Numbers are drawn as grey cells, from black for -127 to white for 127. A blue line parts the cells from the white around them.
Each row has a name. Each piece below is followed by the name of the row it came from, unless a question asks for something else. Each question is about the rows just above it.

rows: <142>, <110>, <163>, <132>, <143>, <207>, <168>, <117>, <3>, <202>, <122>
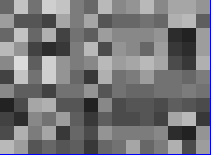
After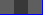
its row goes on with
[-52 -52 -42 -61  38  57 -71]
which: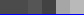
<3>
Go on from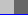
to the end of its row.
[ 48 -61 -13 -33  29   8   8   8  20 -83 -93  29]
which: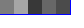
<202>
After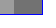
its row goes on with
[-24  -3]
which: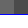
<202>
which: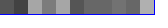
<110>

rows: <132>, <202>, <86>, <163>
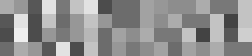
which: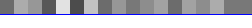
<163>
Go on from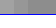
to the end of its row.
[44 -7 -7 67]
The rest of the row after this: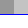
[ 23 -19 -19  34  13  44  -7  -7  67 -60  67]
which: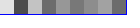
<163>

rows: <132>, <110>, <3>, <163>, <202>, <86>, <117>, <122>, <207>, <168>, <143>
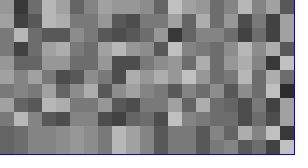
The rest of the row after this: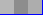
[-39]
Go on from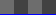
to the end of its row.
[33]
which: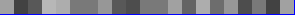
<110>
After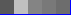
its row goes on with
[ 13  55  13  45 -39]
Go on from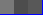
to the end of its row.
[ 13  -6 -50  45  23  45  23  64  23 -18  -6  55 -18  45 -18]
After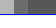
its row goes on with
[ 13  -6 -39 -50 -39 -18  23 -71 -27   4   4 -18 -61 -18 -61  33]

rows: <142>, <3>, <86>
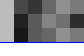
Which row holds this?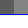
<3>
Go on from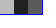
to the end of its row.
[  4 -15 -82]

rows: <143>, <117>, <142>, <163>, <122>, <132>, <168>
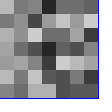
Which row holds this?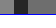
<143>
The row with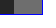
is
<143>

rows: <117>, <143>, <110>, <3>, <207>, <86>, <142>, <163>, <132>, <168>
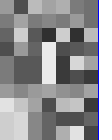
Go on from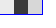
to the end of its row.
[35]
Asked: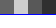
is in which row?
<110>
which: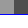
<117>
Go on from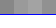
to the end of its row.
[ 7 35]
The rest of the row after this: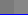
[ -4  26 -15]
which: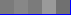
<143>
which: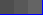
<3>

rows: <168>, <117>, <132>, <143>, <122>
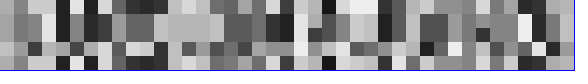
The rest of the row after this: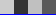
[ 27 -47 -17 -57  36  16  16 110  16  64 100 -37 -17  16  76  54 -94 -27
 110   4  64 -47  16 -27 100 -85  27]
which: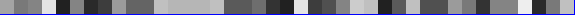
<132>
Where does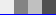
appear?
<143>
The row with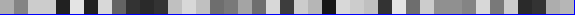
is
<122>
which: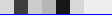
<168>
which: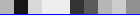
<168>
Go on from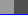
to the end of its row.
[-17 -57  36  16  16 110  16  64 100 -37 -17  16  76  54 -94 -27 110   4
  64 -47  16 -27 100 -85  27]

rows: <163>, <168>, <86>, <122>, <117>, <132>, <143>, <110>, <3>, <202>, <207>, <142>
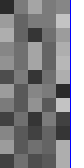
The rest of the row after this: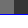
[ -4 -62]
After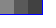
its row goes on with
[-27 -74]
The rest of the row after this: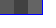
[-74]
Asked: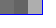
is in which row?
<207>

